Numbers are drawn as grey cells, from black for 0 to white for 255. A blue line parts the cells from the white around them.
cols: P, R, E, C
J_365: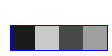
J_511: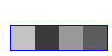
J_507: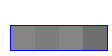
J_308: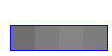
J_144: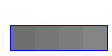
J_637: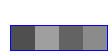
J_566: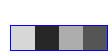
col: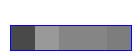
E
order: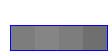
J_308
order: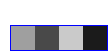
J_365

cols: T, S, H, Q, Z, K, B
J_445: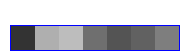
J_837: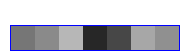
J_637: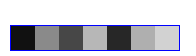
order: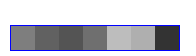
J_445
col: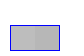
H
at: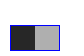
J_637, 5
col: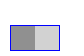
B
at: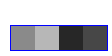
J_837, 2
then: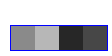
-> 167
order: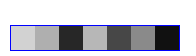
J_637

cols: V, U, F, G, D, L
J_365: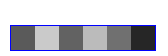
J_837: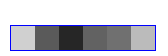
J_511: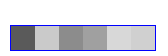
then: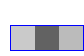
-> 112
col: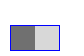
D
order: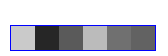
J_365
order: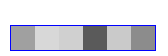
J_511
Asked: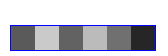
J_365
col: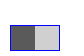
V
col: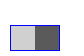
V

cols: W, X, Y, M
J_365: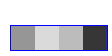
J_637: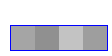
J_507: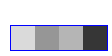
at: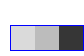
J_365, 2
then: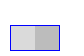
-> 54
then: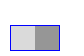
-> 181
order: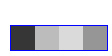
J_365
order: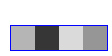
J_507
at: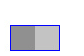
J_637, 2
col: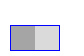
W

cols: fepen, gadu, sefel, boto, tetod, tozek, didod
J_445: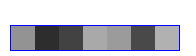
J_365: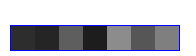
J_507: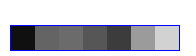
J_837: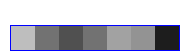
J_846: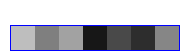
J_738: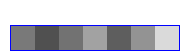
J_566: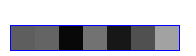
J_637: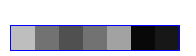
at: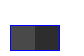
J_846, 5
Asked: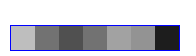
J_837
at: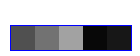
J_637, 3

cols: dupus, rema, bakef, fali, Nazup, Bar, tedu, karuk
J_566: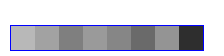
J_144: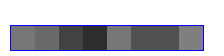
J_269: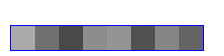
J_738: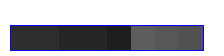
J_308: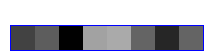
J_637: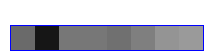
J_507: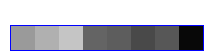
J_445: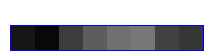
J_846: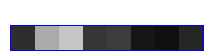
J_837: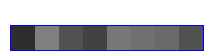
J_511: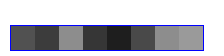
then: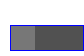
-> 127
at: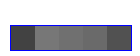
J_837, 4
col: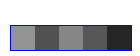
tedu
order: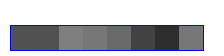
J_144
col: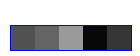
karuk
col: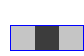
bakef

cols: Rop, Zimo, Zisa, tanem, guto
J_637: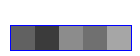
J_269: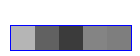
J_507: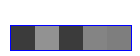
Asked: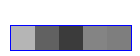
J_269
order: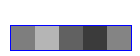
J_269
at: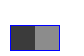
J_637, 2
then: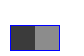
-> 112
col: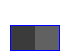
Zimo

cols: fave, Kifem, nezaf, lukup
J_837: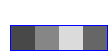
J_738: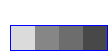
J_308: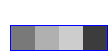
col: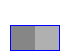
Kifem
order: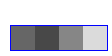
J_837
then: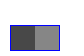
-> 219
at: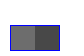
J_738, 3
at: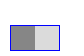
J_837, 2
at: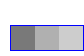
J_308, 1

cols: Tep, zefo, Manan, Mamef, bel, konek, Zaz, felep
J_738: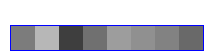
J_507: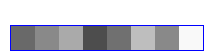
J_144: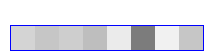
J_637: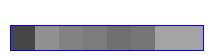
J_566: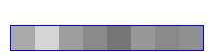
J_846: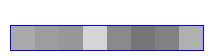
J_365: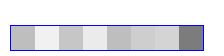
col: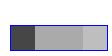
Tep
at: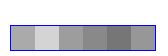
J_566, 1
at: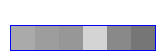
J_846, 1
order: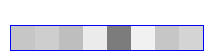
J_144

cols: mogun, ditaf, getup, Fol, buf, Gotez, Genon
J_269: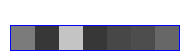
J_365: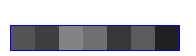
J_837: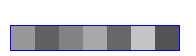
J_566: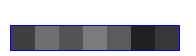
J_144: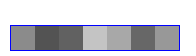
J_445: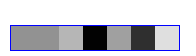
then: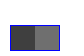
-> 83
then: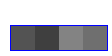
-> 55
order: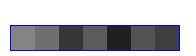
J_365
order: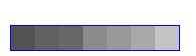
J_144
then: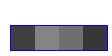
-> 91
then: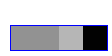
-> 160

